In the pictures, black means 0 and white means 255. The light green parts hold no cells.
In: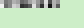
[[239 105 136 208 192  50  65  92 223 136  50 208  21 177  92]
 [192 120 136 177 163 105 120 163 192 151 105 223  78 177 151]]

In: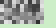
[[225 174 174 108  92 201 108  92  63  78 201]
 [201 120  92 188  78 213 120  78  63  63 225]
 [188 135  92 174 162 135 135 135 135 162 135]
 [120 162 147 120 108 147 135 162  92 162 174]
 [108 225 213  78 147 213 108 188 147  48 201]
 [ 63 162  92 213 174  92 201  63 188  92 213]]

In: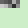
[[204 188 129  45 143]
 [101  88  74 172 101]]

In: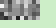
[[242 159  99 159 159 113 214 129 129  99]
 [129 129  99 144 144 113 159 129 113 129]
 [113 144  72 159 202 159 202 175  85 190]
 [ 72  44  99 190  30 227  72 175 113 190]
 [ 57 190 144 144 144 113 175 129  85  99]]

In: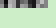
[[148  38 189 160  51 160 148  64  24 173 117 133]
 [117  11 173 160  51 102 117  38  24 133 189 133]]

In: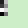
[[251 223]
 [ 60 146]
 [ 31 191]
 [  5 114]]

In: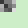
[[178  56 113 138]
 [163  98  84 221]
 [ 56 126 126 190]]

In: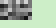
[[172 208 160 106 208 132 208 118]
 [147 172  63  78 118 106 118  47]
 [ 92 132 196 106 147 160 160 172]
 [ 47  34 132 106  92  63  18 147]
 [ 34  63 147  92 132  47  78 118]]

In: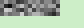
[[138  43  15  97 150 191 126  69 177 126 163 126 163 163  55]
 [110 163 110 126  55  69  97 150 126 150  97 138 138  82 138]
 [ 97 150 110 126 126 203  97 138 177 177 150  97  69  43  97]
 [ 82 203 191 126  82  55 110 177  69 138  97 110 110  82 163]]
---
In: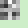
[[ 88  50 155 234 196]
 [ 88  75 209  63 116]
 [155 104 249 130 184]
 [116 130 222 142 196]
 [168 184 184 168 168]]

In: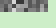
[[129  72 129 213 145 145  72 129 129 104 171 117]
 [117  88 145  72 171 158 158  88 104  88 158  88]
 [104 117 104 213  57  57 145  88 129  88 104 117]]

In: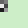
[[235  70]
 [ 99 126]
 [ 28 153]]

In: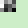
[[137  33 105   6]
 [252  58  89 137]
 [237 137 181  74]]

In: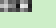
[[ 92 159  76  92  63 145 106  48]
 [118 174  92 106  63 159 131  48]
 [190 206 145 131  20 232 220  32]]

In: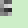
[[109  56  40]
 [162  83  96]
 [134 121 176]
 [146 204 220]]

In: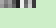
[[154 113 142 100  31 237 113 207  58]
 [168 129 154  84  31 237 100 195  58]]
